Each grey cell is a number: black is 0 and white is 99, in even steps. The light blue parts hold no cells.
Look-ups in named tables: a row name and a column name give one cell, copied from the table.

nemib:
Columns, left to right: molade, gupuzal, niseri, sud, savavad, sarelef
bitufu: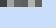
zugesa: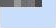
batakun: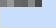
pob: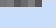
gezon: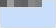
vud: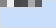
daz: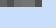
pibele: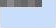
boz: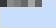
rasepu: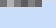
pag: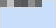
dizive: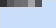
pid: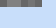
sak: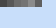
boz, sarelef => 39
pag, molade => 48
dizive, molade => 19
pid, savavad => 45
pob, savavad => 49
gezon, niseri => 40
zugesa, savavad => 46
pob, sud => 41
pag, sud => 34
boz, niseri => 48
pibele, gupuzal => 53
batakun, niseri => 40

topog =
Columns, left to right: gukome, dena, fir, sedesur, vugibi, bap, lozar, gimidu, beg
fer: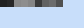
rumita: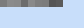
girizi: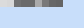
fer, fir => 53
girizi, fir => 44
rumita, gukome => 48
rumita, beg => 35
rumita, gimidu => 33
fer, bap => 23
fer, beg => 31
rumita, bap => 49
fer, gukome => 13
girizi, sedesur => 41
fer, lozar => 38
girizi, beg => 39
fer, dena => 15
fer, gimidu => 42

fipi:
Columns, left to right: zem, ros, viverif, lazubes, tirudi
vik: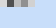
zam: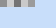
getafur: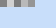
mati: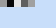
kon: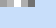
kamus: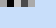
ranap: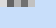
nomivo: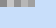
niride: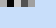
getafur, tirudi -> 58
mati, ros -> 3
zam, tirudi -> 60
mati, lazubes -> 37
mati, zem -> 60
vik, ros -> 31
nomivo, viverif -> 57
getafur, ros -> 81
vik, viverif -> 74
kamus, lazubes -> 29
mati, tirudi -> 62
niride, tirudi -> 62
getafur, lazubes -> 72

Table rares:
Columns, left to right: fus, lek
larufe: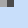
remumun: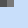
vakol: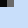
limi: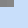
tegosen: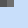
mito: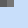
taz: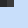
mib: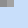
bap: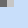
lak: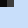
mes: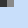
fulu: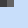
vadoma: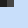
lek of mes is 53
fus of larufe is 65
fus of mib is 55
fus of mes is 20
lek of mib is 63
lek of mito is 46
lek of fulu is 39
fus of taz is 16
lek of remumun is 47
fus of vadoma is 12
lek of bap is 77
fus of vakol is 3
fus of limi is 51
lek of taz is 23
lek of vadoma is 27

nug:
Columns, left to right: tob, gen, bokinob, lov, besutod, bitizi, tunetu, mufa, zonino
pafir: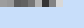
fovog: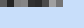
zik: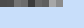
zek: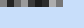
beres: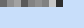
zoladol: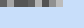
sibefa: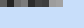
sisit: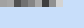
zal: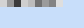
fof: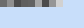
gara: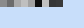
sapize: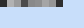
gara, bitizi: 6
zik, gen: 30
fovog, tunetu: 29
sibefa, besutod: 17
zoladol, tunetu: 32
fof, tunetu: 29
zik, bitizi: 40
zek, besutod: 23
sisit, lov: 44
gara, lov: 74
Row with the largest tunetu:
gara

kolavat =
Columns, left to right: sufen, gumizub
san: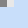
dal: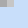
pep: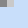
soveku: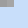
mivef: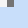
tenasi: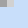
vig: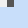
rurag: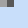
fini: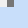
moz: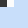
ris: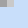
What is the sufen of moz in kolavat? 21
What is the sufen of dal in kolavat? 66
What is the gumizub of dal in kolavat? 77
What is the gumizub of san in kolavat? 90
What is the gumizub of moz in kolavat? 98
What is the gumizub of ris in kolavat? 78
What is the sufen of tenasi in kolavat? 63
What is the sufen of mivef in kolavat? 95
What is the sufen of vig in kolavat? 93
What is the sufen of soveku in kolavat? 61
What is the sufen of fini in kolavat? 93
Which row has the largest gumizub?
moz

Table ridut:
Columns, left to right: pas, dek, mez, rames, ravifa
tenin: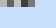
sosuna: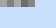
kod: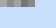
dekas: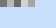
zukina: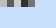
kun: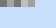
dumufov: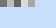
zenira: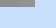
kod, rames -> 46
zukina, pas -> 73
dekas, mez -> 41
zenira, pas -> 55
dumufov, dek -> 73
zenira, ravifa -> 57
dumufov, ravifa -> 65
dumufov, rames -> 85
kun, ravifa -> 62
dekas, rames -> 82
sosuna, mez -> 66
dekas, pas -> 46

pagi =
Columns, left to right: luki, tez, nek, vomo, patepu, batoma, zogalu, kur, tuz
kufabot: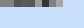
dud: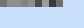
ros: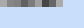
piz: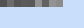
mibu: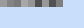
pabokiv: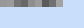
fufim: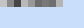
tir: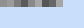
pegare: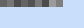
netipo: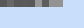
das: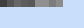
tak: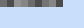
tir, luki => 56
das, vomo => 36
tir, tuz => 64
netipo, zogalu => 36
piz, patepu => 34
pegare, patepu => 32
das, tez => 33
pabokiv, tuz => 63
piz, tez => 42
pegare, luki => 39
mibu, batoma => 31
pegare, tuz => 49
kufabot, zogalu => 20
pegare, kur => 60
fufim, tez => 53
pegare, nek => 30
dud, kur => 22
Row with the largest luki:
fufim

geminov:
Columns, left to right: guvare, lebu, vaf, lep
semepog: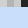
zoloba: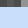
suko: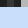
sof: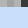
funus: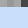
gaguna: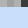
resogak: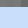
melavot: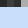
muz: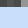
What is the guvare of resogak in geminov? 47
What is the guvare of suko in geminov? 12
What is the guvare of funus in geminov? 65
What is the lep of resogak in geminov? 41
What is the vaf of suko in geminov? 13
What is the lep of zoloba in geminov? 57
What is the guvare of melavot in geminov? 16
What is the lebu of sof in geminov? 63
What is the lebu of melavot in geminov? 24
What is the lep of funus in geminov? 27
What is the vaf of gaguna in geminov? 68
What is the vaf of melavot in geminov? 18
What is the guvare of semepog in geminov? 81
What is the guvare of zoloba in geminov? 29
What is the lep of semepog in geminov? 14
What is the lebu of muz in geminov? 33
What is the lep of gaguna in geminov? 23
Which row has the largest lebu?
semepog

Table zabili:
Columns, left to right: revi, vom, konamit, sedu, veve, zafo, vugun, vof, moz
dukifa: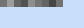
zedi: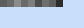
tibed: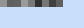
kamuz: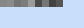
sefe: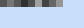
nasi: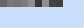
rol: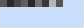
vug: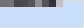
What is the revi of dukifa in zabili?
45
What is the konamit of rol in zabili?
27
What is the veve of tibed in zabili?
47
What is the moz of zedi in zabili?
17
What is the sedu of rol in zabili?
37
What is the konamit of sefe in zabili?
34
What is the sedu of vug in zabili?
29
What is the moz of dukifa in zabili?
44
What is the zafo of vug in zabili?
55

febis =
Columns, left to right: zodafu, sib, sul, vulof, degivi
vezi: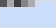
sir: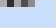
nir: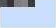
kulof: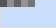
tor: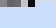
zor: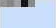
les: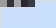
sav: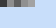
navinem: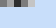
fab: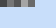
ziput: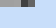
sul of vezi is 25
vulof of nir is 52
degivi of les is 23
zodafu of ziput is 62
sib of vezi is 66
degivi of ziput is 39
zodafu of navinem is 47
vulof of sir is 31
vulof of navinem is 48
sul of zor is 62
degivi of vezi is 67
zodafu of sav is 22
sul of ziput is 63
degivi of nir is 23
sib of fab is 46
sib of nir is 20
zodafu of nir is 32
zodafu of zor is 57

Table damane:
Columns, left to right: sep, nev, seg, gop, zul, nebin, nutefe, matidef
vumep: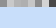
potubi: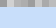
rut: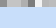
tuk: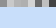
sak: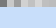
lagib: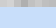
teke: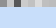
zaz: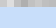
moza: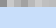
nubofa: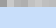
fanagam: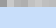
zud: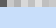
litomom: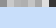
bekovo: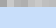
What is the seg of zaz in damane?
74
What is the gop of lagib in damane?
68
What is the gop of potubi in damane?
67
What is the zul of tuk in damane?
82
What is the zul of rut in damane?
48
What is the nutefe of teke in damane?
74
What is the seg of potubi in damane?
70

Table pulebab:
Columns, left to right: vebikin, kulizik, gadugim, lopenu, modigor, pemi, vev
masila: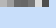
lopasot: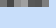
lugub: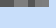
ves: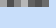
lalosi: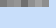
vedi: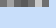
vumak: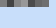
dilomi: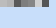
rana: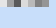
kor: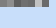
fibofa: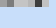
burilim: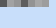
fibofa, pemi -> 24
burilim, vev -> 61
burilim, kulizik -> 63
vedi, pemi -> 78
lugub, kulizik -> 34
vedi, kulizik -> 63
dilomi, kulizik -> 70
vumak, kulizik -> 26
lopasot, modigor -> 34
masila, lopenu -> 40
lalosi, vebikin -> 48
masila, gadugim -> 41
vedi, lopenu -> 35

